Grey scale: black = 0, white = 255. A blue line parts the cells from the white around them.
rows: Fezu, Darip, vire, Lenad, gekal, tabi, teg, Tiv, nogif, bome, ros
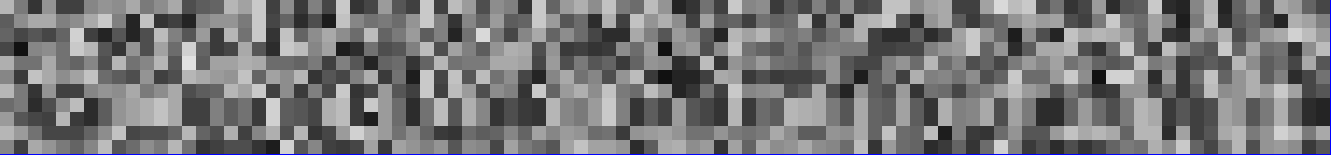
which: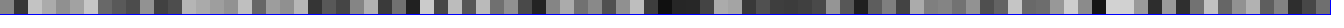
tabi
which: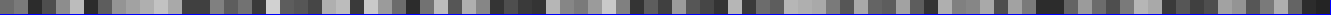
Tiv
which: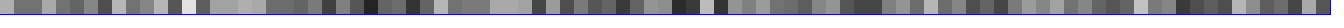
gekal

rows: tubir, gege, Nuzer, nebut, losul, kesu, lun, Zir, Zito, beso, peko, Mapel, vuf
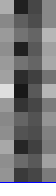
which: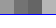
Nuzer
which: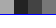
peko

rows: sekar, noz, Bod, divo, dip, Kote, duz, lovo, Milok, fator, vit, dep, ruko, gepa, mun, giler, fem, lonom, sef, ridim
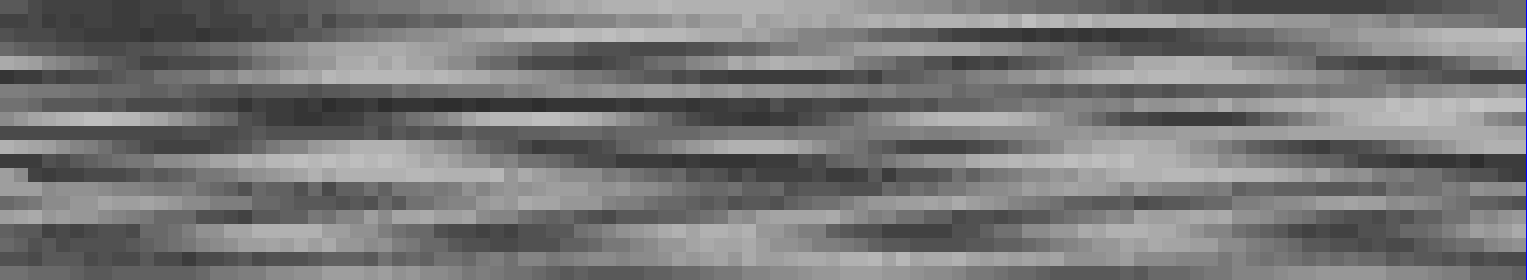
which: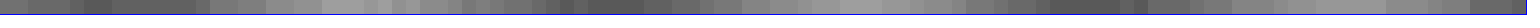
ridim
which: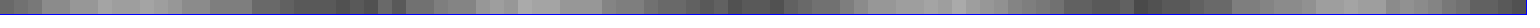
mun
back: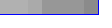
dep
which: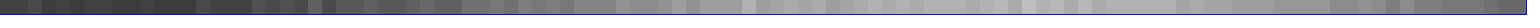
noz
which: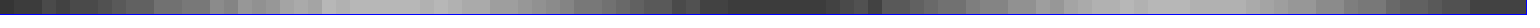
Kote
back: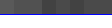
fem
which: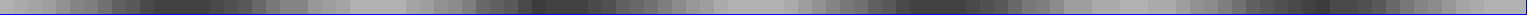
vit

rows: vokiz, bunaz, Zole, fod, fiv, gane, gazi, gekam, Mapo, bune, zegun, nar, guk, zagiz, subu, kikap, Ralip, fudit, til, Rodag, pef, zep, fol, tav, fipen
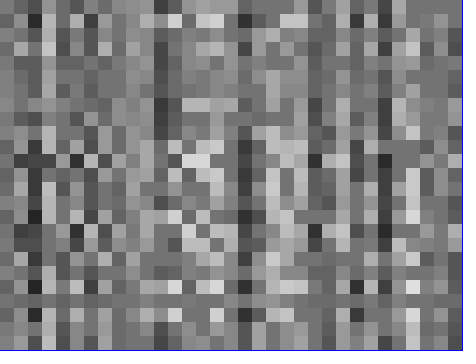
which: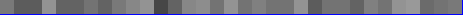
fiv
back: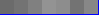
zep
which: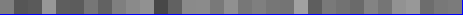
fiv

